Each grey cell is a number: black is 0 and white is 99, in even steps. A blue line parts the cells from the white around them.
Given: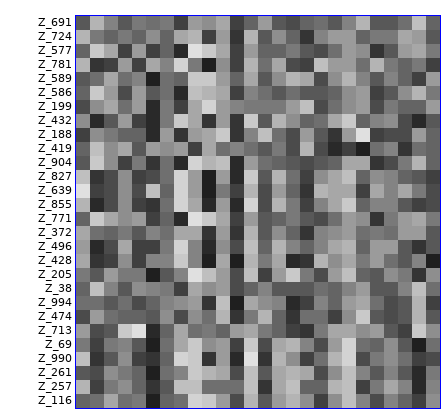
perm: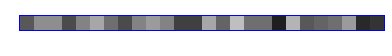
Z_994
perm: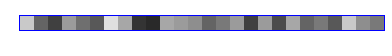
Z_771
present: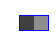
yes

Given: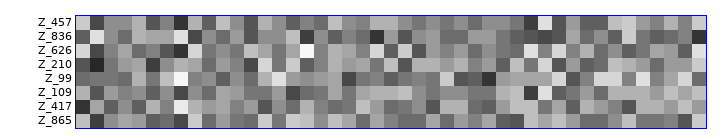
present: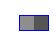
yes
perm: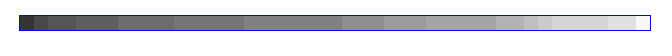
Z_626
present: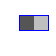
yes
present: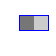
yes

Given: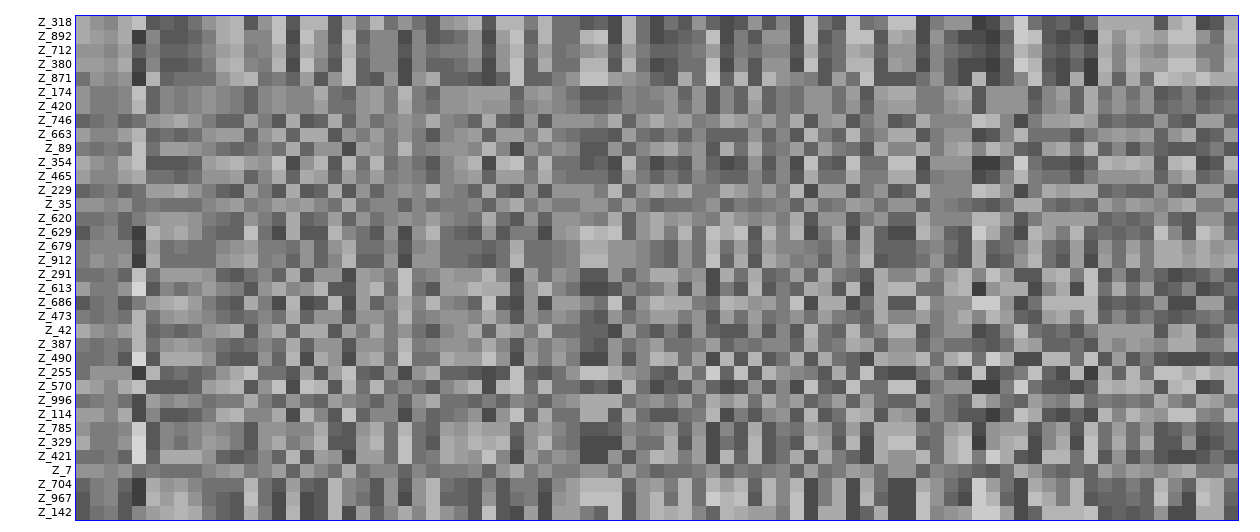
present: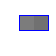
yes
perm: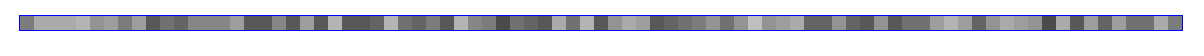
Z_42

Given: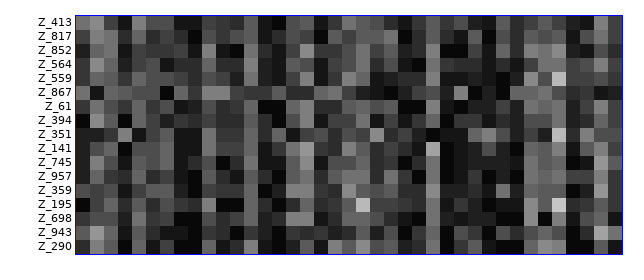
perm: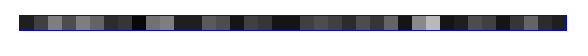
Z_559
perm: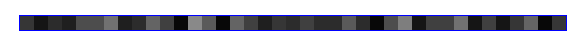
Z_394
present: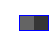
yes
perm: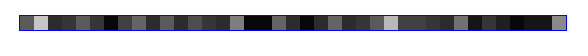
Z_195
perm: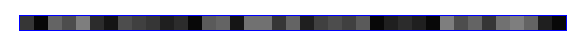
Z_61
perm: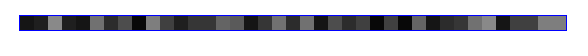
Z_852
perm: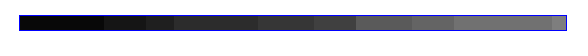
Z_957

